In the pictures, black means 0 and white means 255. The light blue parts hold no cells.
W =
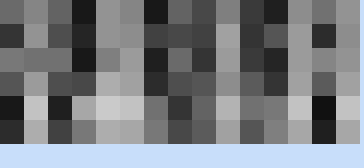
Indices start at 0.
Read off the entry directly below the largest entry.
173
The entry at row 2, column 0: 120
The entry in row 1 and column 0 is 52
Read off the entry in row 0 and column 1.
133
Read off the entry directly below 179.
161
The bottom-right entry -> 167
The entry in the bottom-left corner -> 44
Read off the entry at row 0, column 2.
99
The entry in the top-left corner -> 106
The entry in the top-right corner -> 147
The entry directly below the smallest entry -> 31
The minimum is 17
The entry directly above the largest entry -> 173
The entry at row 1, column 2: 78
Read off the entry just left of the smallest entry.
194

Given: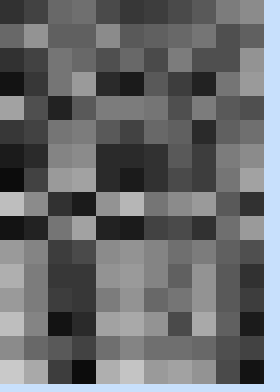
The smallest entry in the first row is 49
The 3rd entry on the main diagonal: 117
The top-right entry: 139
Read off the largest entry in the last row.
202
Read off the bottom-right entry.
19
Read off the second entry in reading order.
67
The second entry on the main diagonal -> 147
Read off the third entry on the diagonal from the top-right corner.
80
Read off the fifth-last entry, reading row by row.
154
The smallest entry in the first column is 11
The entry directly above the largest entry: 139
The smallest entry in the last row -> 11
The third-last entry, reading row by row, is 147
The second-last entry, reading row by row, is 74
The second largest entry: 196

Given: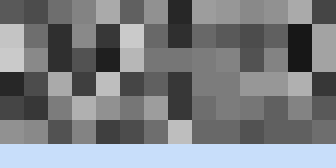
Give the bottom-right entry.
110
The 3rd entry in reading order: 110
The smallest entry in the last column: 55
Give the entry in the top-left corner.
89
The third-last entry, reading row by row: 96
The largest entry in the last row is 190
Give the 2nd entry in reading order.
76
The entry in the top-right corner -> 69
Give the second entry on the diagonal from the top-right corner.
23
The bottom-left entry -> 145
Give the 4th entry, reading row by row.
131
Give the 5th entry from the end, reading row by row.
104
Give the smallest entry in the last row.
63
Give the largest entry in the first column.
202
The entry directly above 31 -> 55
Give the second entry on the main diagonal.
110

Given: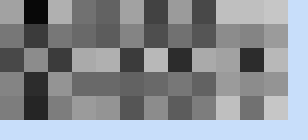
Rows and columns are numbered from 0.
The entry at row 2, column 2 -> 59
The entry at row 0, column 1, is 8
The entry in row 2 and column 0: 72
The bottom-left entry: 125
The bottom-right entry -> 198
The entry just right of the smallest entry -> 176
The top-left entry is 162
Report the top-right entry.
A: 198
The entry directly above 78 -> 66
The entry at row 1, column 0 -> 119
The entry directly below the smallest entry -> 59

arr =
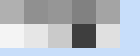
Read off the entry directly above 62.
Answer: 129
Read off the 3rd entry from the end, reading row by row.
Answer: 202
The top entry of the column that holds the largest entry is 176

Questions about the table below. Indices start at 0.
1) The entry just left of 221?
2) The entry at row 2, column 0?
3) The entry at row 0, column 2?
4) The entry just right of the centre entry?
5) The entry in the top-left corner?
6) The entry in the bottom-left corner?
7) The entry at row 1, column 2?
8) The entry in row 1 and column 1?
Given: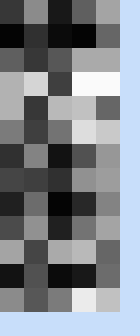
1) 115
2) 95
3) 24
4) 81
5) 55
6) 139
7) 11
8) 48

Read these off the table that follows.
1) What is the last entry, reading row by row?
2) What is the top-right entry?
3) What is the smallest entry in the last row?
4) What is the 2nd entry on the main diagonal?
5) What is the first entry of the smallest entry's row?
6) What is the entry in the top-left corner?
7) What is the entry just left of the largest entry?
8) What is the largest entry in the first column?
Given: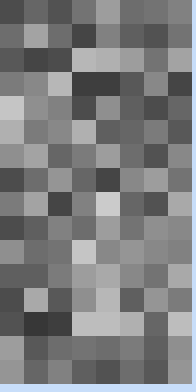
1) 149
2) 129
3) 82
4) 163
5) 82
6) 76
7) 129
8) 197

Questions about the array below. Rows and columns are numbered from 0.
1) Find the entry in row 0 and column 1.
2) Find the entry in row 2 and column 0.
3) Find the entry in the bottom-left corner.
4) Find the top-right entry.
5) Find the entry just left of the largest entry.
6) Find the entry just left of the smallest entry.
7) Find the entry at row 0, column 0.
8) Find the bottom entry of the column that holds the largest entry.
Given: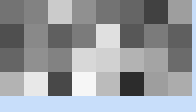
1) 130
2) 101
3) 179
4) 158
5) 72
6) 187
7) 115
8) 246

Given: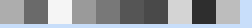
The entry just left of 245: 106
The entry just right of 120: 85

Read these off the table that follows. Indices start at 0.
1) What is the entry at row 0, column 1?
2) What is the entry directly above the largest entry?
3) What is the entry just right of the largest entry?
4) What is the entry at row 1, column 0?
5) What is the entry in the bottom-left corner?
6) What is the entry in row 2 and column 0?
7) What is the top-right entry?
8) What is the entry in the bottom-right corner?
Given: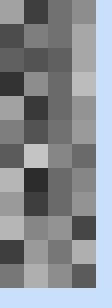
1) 63
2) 83
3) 134
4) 75
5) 119
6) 97
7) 141
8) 91

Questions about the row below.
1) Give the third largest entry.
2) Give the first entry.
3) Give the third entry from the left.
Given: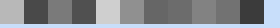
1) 144
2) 184
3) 122

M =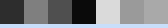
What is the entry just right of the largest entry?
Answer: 154
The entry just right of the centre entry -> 218

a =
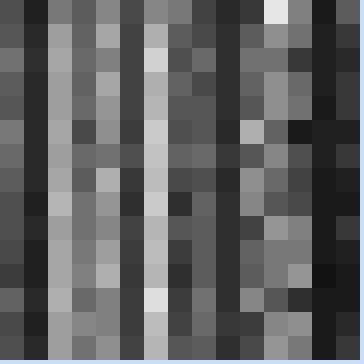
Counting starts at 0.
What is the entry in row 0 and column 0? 79
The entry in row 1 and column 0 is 85
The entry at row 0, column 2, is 120
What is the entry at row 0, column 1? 32
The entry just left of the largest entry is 55
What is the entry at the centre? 73
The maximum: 229
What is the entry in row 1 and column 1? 40
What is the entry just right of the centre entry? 79
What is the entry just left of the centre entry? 188
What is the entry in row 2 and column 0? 113
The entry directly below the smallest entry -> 26
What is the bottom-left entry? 79
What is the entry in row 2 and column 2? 166
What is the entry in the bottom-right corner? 55
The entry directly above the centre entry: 98
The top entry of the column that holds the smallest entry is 26
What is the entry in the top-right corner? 92
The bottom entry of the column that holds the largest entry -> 150
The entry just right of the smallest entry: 26
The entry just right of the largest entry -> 128

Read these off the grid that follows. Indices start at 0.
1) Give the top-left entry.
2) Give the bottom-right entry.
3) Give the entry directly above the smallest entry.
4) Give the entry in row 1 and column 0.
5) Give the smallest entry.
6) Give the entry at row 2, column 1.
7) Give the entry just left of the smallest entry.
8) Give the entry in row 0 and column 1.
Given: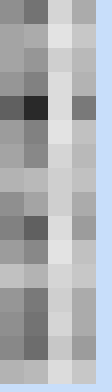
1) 143
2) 199
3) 129
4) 164
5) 41
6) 150
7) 96
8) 115
